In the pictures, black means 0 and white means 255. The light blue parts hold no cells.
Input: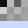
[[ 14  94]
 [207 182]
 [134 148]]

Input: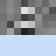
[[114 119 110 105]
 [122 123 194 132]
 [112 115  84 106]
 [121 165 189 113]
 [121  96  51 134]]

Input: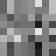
[[100 128 146 116]
 [101 129 145 125]
 [125 125 160 152]
 [139 106 114 139]
 [110 146 137 125]
 [182 216  70 125]
 [153 125 101 133]
 [148 124 105 132]]

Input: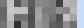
[[121  84  92 134  65 174]
 [103 194  86 122 142 185]
 [103 109  78 134  82 162]
 [116  49  82 139  91 112]]

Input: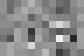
[[145 127 177 119 109 139]
 [147 148 153 132  84 131]
 [134 160 100 161 131 124]
 [142 121 146 102 215 128]
 [128 165  54 139  85 113]
 [115 169  80 132 240  41]
 [151 155 215 151 111 134]
 [153 148 138 186  62 135]]

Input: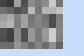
[[ 67 159 140 140 115]
 [113  80 187 183 194]
 [158 130 116 114 126]
 [170 125 122 122 130]
 [ 83 137 154 154 133]
 [ 79 140 150 150 129]
 [109 150 107 107 102]]

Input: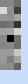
[[133 107]
 [218  62]
 [149 163]
 [108  52]
 [160 210]
 [136 115]
 [134 110]
 [154 199]
 [154 163]
 [143  99]]

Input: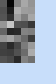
[[ 90 134 148]
 [ 80 176 154]
 [ 84 158 166]
 [150  82  55]
 [102  41 126]
 [150 131  60]
 [ 68  71 154]
 [ 64  81 171]
 [ 81  41 111]]
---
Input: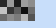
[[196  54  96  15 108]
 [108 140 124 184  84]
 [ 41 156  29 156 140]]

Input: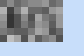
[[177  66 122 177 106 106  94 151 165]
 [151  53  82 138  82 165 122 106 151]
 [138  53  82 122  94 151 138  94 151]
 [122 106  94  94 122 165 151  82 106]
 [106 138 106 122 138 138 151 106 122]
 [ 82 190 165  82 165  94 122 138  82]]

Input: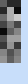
[[147  95 133]
 [133  82 121]
 [109 173 201]
 [ 95  40  40]
 [ 82 159 159]
 [ 70 121  70]
 [ 56 147  56]
 [ 40 173  10]
 [ 10  95 133]]

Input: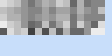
[[236 206 191 149 104 118 191 118 163 206 118 206 149 104 221]
 [221 206 191 149 118 149 177 163 206 191 104 177 118 133 133]
 [206 177 177 149 133 149 163 149 177 177 118 163 133 133 133]
 [191 177 163 149 133 133 163 133 163 163 133 177 149 133 191]
 [ 91 221 191 206  64 191  79 191  91 177 104 104 149 236 236]]

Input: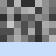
[[145  63 183  47  47 183 145 117]
 [130 171 117 171 183  63 145 104]
 [104 198 130  78 117  63 171 158]
 [ 78  78 158  78 171  63 158 104]
 [ 63 130 171 130  90  47 117 183]
 [ 47 145  47 104  90 145 130  63]]

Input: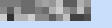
[[204  49 176 176 204 137 137  93 137 192  65  65  80]
 [137  93 162 108 108 124 108 176 204 150 124 192 108]
 [124 124 124 108 108 150 162 150 192  93  93 176 150]]
